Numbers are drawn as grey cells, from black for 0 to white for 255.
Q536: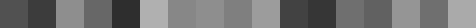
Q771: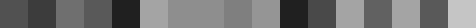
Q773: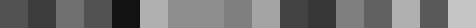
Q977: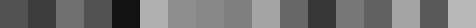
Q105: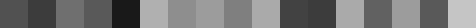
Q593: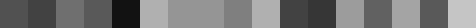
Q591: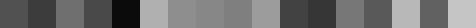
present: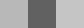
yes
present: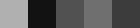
no
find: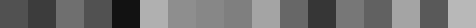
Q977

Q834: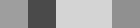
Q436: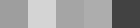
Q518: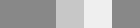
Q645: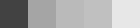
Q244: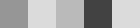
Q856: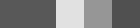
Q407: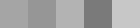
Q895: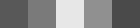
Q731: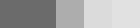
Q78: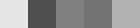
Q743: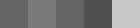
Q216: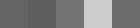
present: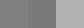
no
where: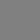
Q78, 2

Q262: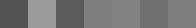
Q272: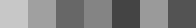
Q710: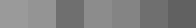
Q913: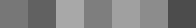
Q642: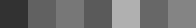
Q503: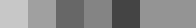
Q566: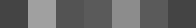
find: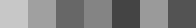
Q272
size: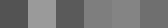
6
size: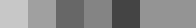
7
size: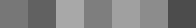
7
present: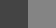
no
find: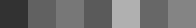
Q642
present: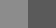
yes

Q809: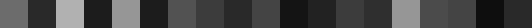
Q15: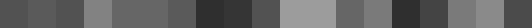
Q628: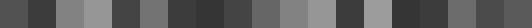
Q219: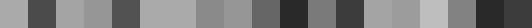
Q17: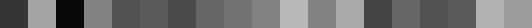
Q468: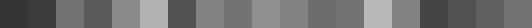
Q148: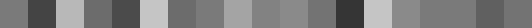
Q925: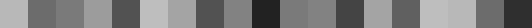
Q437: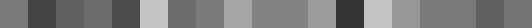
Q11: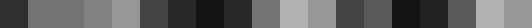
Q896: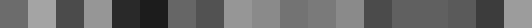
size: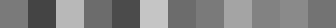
12
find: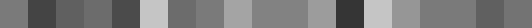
Q437
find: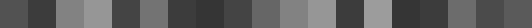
Q628
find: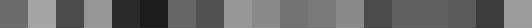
Q896
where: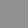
Q468, 9

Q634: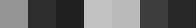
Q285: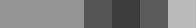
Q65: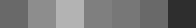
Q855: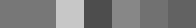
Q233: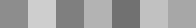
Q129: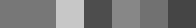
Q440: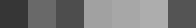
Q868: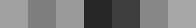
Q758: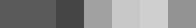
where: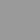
Q868, 2
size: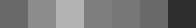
7
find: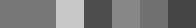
Q129

